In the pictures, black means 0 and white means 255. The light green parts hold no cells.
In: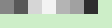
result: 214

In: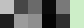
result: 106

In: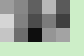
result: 96

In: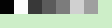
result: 56

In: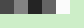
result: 36

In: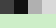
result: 176

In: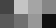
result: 165

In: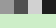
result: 209
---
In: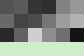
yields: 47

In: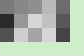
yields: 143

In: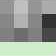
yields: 191

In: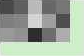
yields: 186

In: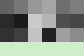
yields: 165

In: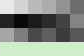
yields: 172

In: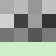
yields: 186
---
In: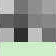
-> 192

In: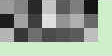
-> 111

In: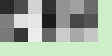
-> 237

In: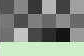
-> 70

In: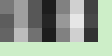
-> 113

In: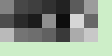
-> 110

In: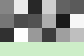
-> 153

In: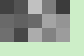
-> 172

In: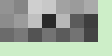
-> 83

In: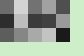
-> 169
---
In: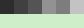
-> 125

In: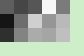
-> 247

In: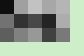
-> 167

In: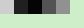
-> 83

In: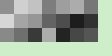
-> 172

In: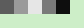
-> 121

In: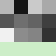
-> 202

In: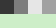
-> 230

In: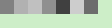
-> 205
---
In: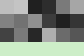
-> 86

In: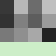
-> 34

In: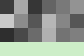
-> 127

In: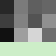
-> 109

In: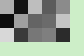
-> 43

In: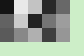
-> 150

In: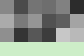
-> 185

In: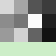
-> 18
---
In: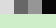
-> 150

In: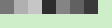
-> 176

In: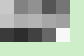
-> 201

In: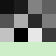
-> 194

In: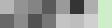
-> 196

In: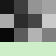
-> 179

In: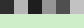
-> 182

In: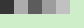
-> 172
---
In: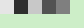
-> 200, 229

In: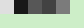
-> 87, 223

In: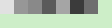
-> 90, 225

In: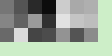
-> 49, 226

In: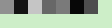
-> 103, 197

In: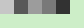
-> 156, 198

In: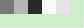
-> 41, 250

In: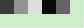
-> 221, 221

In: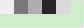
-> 174, 238

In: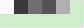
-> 112, 250
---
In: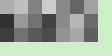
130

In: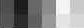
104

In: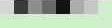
143

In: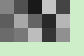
25

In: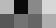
137

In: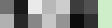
234

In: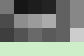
29

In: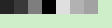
126

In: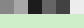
28
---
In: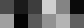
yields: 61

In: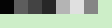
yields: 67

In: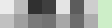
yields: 48

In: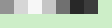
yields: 247

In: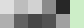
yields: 210

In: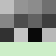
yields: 140
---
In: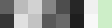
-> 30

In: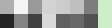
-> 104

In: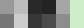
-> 75

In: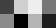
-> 180

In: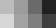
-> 127

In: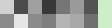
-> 168
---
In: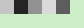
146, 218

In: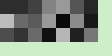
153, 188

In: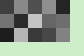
196, 196

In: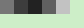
34, 194

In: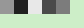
232, 232

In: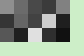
66, 224
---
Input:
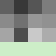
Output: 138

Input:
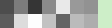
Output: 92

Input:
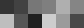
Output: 190

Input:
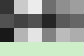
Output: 81

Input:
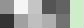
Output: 52

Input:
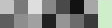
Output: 94

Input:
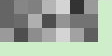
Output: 101

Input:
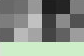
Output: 125
